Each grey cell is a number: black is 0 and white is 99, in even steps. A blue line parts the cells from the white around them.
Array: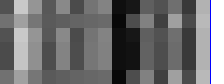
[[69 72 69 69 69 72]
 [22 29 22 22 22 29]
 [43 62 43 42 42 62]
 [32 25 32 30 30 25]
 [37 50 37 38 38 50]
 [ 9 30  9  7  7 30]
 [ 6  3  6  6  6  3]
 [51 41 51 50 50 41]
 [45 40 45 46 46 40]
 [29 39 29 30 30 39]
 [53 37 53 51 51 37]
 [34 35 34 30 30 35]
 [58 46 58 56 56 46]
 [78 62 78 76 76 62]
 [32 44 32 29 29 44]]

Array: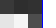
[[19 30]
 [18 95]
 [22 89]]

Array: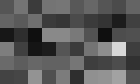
[[39 25 31 24 19 32]
 [29 11 30 84 30 63]
 [33 20  6 55 26 57]
 [40 23 32 45 24 56]
 [34 29 47 23 46 18]
 [46 21 53 33 38 48]
 [45 23 53 11 38 31]
 [23 43  6  8 40 57]
 [45 35 18 25 36 27]
 [33 39  9 49 41 26]]

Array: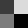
[[85  1]
 [23 48]]

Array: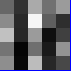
[[60 18 25 57 28]
 [44 37  6 10 15]
 [66 95 60 43 73]
 [19 16 15  2  3]
 [40 54 75 45 55]]

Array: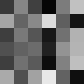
[[75  8 69 70 74  6]
 [48 37 44 57 50 38]
 [ 2 85  9 13  5 90]
 [25 53 33 42 35 63]
 [52 39 47 38 44 31]
 [22 64 24 31 24 66]]

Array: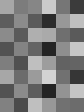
[[23 74 35 77 39 21 76 42]
 [46 59 43 55 38 44 57 44]
 [79 17 66 14 61 82 14 59]
 [52 35 68 39 74 60 36 74]
 [48 54 35 51 31 42 54 29]
 [65 36 54 32 49 65 32 50]]

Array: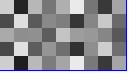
[[64 41 34 43 64]
 [22 78 52 80 22]
 [46 52 59 55 47]
 [91 21 61 19 91]
 [68 49 76 43 64]
 [46 53 36 58 48]
 [71 35 56 36 72]
 [14 86 55 87 12]
 [80 29 66 28 80]]
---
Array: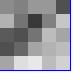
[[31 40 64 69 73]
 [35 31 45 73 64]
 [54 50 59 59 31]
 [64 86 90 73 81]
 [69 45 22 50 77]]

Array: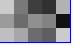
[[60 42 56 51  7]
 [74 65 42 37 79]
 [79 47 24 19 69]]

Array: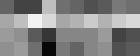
[[39 26 26 74 43 39 31 35 47 43]
 [56 60 43  3 47 39 52 56 31 35]
 [60 56 35 21 52 52 52 60 26 31]
 [65 74 94 84 65 69 79 69 79 84]]

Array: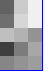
[[24 48 65]
 [38 79 93]
 [43 83 93]
 [52 57 61]
 [74 69 57]]

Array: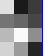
[[45 40 27]
 [72 97 55]
 [82 60 14]
 [87 10 23]]

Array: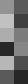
[[15 52]
 [35 15]
 [57 35]
 [67 48]
 [71 30]
 [75 25]]
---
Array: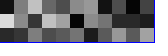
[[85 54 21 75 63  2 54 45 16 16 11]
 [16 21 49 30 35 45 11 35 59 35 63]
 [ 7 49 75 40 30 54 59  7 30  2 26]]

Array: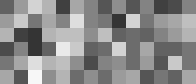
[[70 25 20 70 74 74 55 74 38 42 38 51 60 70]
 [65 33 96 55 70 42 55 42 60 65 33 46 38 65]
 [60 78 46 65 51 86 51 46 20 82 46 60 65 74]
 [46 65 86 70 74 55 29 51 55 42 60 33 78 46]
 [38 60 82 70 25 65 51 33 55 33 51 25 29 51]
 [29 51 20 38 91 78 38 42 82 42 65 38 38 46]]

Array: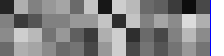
[[54 80 72 45 59 37 23 68 80 18 41 28 50 72 54]
 [50 23 33 50 50 59 59 76 18 76 50 64 54 85 68]
 [41 68 64 54 41 45 28 59 80 28 45 33 45 59 45]
 [14 68 50 59 64 41 76  9 80 72 41 37 23  5 28]]

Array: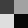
[[86  3]
 [24 63]]

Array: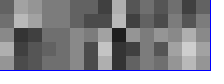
[[68 25 33 38 43 53 29 76 20 25 48 33 63 80 63]
 [58 29 33 43 43 53 29 68 20 38 48 43 58 72 58]
 [53 20 25 43 43 53 48 63 12 58 48 58 53 68 53]
 [43 72 63 48 48 38 29 29 72 25 38 29 48 33 48]
 [38 63 58 48 48 38 38 25 68 33 43 33 43 25 38]]

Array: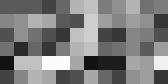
[[52 56 70 65 35 31 80 61 52 61 56 21]
 [44 16 40 21 48 70 75 40 44 52 35 61]
 [35 35 35 26 40 70 75 48 56 70 44 48]
 [31 56 44 31 21 75 80 26 21 52 48 31]
 [26 52 70 65 26 31 65 40 26 56 61 21]
 [ 7 75 75 98 98 65  7 11 11 65 61 93]]
